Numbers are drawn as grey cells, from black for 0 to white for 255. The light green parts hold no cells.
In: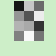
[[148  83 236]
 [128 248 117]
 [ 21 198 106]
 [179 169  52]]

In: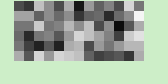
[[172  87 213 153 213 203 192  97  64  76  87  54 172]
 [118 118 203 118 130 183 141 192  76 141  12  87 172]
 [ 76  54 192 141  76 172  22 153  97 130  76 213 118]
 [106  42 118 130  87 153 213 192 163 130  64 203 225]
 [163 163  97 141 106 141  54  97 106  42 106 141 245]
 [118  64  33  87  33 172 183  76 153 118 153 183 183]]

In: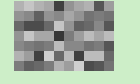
[[178 197 178 167  64 147 167 178  86 157]
 [147 197 167 167  54 124 157 188 167 188]
 [136 124 115 124 188 136 136 115 124  86]
 [124  96 105 124 178 157 207  76  86 115]
 [147 136  96 147 136 167 147 115 124 115]
 [105  76  76 105 197 147  96 105 136  86]
 [178 157  64 207 105 188  64 188 188 105]]

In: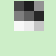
[[248 237 197]
 [ 71  29 146]
 [126  95  39]]

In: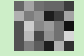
[[176 125 145  29  60 164]
 [ 81 204 136 155 113  17]
 [102 164 113 102 102  60]
 [ 81 125  92  29 176  48]
 [ 81 186  72 145 113 215]]

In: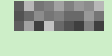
[[ 82 105 140 117 128 105 105 152 117]
 [ 93 183 117 128 162 128 152 140 183]
 [ 93 162  63 194 105  82  63 128  63]]

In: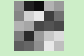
[[132 208 232  63 112]
 [123  42 154 199 220]
 [ 93 102 144 232 190]
 [178 166  72  84  72]
 [144  33  14 178 154]]

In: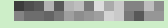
[[131 109 109 100 120 159 141 150 159 211 201 120  88 150 150]
 [ 60  78  88 179  88 179 190 120 221 170 201 131 131 190 141]]

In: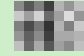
[[201 159 210 107 159 220 149]
 [191 107 169  87 159 138 191]
 [149  97 138  63 169 169 179]
 [138  87 128  63 179 149 191]
 [128  75 118  51 179 128 201]]
